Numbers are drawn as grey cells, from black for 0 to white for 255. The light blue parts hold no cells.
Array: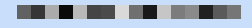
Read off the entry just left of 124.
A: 198
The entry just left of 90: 33
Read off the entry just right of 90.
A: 118

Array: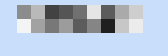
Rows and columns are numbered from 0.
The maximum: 244
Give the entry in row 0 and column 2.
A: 66
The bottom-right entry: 236
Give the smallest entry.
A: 31
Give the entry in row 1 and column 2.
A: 120

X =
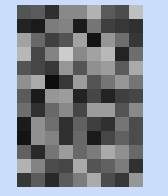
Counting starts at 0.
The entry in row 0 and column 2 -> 48
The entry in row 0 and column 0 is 84
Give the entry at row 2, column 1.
104
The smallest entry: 13
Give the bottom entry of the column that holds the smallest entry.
41
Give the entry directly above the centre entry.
156
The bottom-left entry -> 55
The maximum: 204
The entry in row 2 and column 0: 162
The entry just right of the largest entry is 137
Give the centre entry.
35
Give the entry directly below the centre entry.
70
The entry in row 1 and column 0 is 35
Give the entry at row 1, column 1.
27
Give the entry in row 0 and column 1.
91
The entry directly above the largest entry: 84
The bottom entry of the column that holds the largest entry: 91
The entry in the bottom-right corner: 150
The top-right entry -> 191
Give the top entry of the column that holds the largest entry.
137
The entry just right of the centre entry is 70
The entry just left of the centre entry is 156
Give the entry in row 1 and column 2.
124

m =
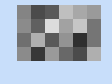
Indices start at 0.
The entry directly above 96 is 75
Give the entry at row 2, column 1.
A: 175
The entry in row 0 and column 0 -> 132
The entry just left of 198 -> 162
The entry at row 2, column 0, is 111
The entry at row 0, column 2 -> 89
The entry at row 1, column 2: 220

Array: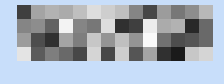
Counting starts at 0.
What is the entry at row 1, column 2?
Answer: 98
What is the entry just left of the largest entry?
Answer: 148
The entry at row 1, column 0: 133
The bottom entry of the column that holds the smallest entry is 26
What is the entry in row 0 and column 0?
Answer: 63
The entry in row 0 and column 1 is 164
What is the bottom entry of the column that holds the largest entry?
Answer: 164
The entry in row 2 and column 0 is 156
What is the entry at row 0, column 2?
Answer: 178
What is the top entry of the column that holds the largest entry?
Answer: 71
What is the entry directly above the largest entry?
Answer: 236
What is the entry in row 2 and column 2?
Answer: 48
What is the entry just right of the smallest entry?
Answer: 199

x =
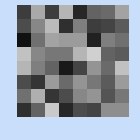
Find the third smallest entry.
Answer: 33
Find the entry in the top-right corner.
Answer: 163
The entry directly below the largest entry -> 148
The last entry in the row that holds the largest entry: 91
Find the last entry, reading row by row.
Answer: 142
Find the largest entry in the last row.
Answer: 201
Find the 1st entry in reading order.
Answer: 61
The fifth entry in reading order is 39
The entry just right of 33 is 127
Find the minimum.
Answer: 17
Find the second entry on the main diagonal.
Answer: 135
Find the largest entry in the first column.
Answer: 193
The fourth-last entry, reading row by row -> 76
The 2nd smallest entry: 25
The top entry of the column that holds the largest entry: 99
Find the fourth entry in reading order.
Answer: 181
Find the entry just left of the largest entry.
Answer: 181
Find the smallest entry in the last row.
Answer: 39
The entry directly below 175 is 99

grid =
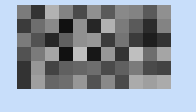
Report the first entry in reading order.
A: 123
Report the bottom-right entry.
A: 171
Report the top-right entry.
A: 144
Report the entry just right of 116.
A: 59
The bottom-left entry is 51
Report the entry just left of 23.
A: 191
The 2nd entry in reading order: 51
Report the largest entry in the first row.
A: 178
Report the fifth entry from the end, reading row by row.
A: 137
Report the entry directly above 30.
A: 44
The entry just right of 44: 131

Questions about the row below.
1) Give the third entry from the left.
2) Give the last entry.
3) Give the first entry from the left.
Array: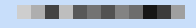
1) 67
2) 159
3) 206
